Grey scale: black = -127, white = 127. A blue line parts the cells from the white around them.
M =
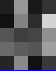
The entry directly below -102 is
-82
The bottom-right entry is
-70
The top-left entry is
-96
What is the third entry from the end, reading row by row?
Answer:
9
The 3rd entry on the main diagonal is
-58
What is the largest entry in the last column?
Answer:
84

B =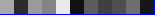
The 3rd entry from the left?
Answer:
26
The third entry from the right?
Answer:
-49
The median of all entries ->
-35

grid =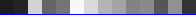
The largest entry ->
120
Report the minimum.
-98

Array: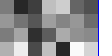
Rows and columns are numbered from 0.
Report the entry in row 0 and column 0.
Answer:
-3
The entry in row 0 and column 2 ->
-65
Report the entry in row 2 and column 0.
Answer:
-3
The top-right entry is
-47
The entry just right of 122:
84
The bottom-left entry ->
49
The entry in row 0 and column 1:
-88

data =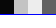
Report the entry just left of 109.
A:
67
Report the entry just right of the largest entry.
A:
-29

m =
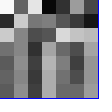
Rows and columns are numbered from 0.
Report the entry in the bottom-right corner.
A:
28
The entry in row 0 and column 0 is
121
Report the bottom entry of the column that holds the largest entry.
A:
-36
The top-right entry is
-56
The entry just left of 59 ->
67
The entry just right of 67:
59
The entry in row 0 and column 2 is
101
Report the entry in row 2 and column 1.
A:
6
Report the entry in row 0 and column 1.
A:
-28
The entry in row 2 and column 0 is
75
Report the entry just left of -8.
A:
75
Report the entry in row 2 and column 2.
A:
-50
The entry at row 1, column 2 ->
-8
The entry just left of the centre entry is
-78

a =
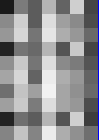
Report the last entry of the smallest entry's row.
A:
-58
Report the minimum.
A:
-101
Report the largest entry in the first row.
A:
79
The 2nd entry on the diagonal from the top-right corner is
10
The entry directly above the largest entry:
108
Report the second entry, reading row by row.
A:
-4
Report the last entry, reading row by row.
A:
-16
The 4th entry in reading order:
53
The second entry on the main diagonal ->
79
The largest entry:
114
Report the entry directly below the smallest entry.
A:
10
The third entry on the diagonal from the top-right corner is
45
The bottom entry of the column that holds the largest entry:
108
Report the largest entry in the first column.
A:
37
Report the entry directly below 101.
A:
53

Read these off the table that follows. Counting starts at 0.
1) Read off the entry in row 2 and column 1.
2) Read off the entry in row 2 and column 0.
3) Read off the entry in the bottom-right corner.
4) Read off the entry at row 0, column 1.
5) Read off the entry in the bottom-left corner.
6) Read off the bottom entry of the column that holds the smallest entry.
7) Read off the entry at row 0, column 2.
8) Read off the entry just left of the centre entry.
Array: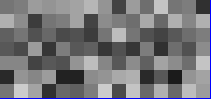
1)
-10
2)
-31
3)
28
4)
-2
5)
-10
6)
-23
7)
28
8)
-31

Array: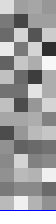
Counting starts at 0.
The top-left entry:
92
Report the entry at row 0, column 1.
31
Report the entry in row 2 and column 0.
-21
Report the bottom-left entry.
58
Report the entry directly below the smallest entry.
119
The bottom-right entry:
17
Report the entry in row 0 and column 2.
38
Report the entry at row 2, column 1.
84
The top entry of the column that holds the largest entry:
23
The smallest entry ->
-80
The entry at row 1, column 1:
-58
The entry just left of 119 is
45
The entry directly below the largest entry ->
45

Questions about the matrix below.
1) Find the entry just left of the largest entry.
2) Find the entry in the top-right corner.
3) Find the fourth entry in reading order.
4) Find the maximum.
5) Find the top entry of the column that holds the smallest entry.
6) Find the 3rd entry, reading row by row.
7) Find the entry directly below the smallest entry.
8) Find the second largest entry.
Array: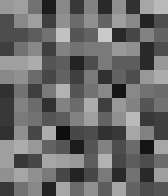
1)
-28
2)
57
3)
-99
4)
73
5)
8
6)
-13
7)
-42
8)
65
